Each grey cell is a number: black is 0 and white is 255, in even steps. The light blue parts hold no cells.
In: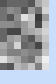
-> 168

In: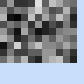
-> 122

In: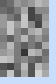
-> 184

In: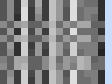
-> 110

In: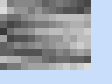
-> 82
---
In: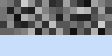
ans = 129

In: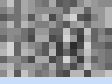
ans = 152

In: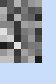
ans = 72

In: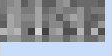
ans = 122

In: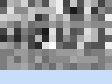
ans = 69

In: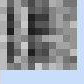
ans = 188

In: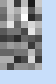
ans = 158
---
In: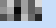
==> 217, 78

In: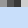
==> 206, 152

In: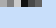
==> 99, 172

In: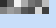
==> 187, 130

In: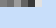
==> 225, 127

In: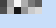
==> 93, 79

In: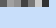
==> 50, 93

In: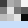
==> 244, 188

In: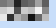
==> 94, 231
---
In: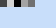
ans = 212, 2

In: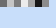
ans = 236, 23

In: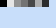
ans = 229, 0

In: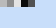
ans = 227, 10

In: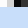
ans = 252, 9

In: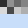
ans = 217, 46

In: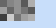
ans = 203, 62

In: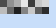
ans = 230, 31

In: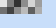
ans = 228, 50
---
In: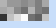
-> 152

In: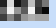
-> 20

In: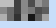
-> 64

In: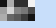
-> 47

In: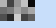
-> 150

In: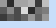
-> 164

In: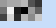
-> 169

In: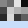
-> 228

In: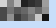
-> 186
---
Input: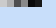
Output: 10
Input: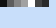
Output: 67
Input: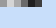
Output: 32
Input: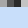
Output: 42
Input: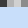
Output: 208
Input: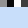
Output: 252
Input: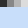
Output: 182
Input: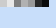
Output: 40
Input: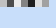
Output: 222
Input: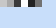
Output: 34
